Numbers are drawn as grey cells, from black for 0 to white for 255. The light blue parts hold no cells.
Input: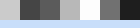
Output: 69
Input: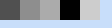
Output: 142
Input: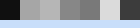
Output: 166
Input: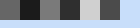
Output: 27
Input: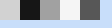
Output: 22
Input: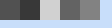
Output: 56
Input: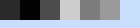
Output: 3
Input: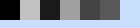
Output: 193
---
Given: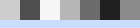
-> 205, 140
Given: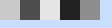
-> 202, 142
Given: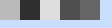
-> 186, 101
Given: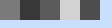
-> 122, 77
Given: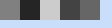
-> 128, 102
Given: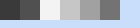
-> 58, 115
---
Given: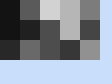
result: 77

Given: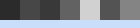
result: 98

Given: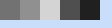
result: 212

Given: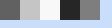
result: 248

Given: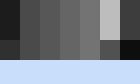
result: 101

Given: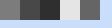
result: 47
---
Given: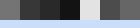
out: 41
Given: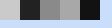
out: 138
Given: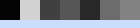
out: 64
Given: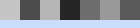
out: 182
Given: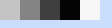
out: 63
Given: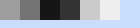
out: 22
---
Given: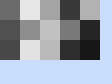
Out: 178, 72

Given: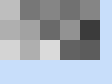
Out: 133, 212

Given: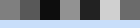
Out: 107, 127

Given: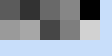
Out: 1, 154

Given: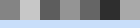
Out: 169, 132

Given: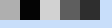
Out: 46, 175

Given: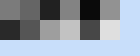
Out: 146, 41
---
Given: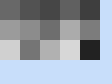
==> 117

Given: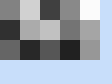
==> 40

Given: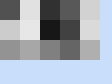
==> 167

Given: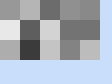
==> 59

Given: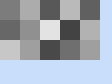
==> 159

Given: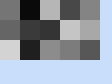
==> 31

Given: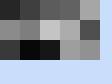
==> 8

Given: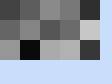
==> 10
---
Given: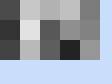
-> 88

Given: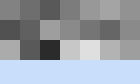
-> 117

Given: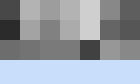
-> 207

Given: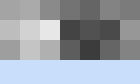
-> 81

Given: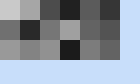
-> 160

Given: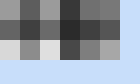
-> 43
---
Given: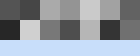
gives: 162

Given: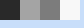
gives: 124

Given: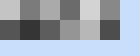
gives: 211

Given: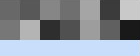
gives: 59

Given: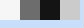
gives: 20

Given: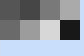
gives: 121

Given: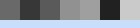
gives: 33
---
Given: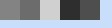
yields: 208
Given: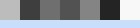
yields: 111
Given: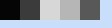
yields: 215
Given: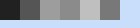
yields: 157
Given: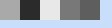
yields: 232
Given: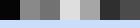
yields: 114
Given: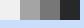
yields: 119
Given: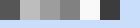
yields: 157
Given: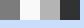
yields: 180
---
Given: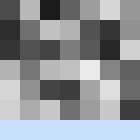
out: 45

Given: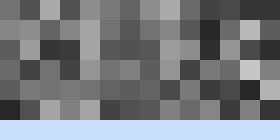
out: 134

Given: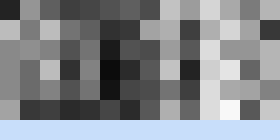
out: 188

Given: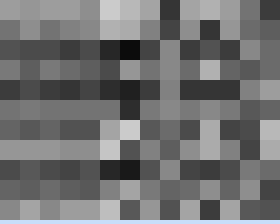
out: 115

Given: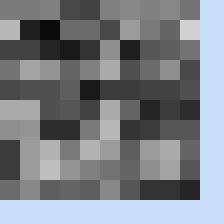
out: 184

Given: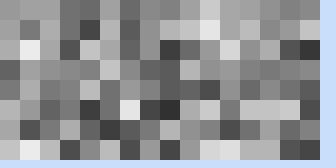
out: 161

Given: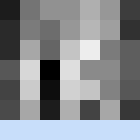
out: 42
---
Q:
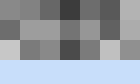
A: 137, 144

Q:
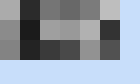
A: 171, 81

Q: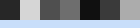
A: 39, 172

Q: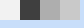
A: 242, 201

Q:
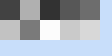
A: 66, 216

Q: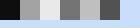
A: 14, 82

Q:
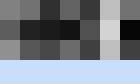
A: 129, 64

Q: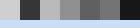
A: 207, 23
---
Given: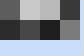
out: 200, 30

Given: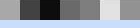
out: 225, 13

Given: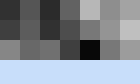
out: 191, 8

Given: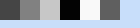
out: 249, 3

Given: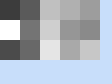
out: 255, 60

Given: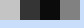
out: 196, 11
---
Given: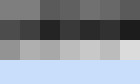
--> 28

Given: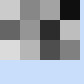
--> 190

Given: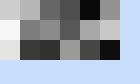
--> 199

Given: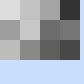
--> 117

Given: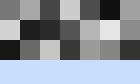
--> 140

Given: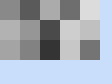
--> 192

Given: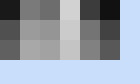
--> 66
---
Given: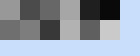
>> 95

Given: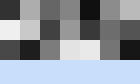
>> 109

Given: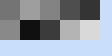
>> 180

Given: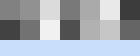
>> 198

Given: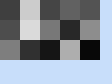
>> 40

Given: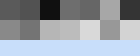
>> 152

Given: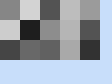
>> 181

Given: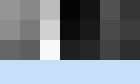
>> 73
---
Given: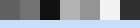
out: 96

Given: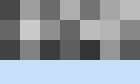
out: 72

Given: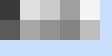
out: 57

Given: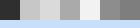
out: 47

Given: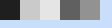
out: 31

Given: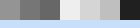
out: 148

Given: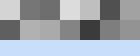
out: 212

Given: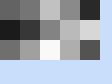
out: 99

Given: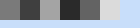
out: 122

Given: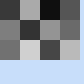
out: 57
